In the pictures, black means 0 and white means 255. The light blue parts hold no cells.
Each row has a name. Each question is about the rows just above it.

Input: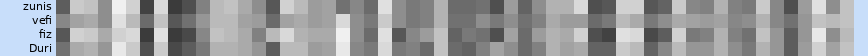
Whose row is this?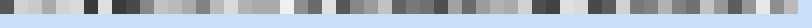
fiz
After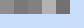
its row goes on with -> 113 142 121 142 113 129 170 156 156 107 121 186 170 121 142 170 162 156
 162 135 142 178 135 113 150 194 186 194
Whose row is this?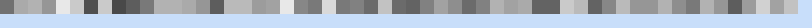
Duri
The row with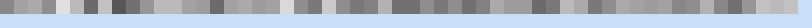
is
vefi

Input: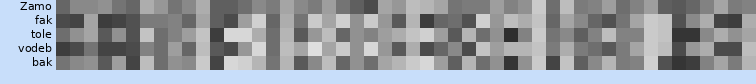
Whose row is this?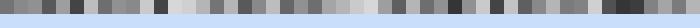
bak
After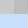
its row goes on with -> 75 151 173 75 75 189
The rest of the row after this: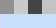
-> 95 137 181 123 130 208 81 53 61 130 165 123 181
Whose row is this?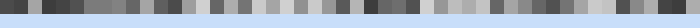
fak
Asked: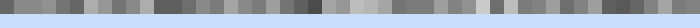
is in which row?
Zamo

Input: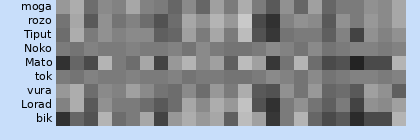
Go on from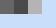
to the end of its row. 123 109 167 67 152 180 138 160 95 188 160 55 116 180 109 74 82 35 74 74
 180
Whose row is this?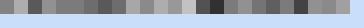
Lorad

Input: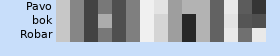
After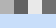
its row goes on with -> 233
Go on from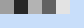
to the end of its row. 85 79
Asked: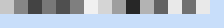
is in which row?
Robar
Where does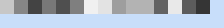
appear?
Pavo
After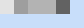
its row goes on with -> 233 92 53
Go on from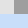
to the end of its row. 179 179 98 233 92 53

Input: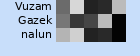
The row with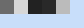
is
Vuzam
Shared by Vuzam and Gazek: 187
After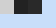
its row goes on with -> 3
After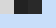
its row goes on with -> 187

